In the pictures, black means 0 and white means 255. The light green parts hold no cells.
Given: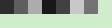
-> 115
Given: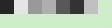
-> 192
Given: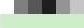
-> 197
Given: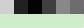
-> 109
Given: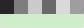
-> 158
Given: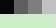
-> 193
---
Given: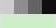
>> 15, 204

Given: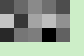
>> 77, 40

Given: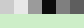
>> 94, 204

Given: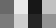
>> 193, 123

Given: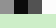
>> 252, 145

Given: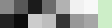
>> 248, 35

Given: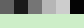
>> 4, 97

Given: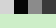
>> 58, 212

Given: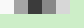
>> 215, 249
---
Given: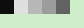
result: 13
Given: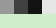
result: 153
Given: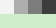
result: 244
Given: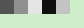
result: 83
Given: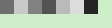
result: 110
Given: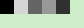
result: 0
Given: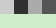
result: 204
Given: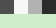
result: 78
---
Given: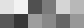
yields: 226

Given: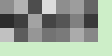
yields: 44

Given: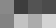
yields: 137

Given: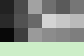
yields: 42

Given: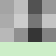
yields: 171

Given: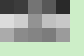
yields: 220

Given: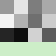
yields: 243

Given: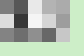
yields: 220

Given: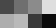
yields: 72

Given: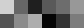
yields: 209
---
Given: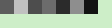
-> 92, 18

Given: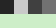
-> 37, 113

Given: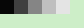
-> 6, 228

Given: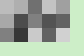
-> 188, 209

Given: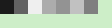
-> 27, 127

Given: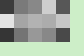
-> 60, 73

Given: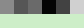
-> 138, 208

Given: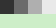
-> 50, 233
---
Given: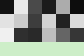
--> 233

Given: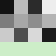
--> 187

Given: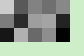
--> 89

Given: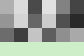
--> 219

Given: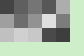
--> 95

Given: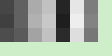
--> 97

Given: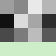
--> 136

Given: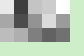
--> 62
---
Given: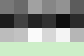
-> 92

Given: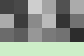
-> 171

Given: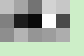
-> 199

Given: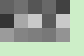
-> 65

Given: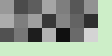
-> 146

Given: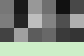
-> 72

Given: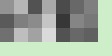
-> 127

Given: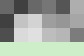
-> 174

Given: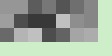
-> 134

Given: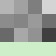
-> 212
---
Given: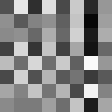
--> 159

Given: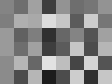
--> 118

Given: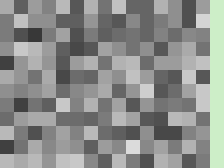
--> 212

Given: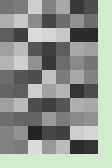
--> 109

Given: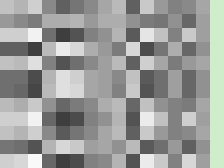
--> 159

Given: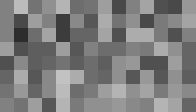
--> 164
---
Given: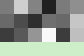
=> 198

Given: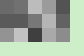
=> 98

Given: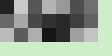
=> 98

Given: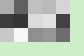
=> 66

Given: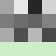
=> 130

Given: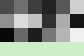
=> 21

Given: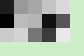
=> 86
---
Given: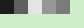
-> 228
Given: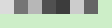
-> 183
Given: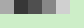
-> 79
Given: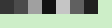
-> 160
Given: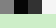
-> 50
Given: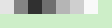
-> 48
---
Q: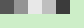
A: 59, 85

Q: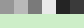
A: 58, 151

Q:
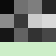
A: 38, 22

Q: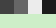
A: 28, 65

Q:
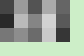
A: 101, 119

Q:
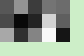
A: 108, 168

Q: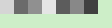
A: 64, 213
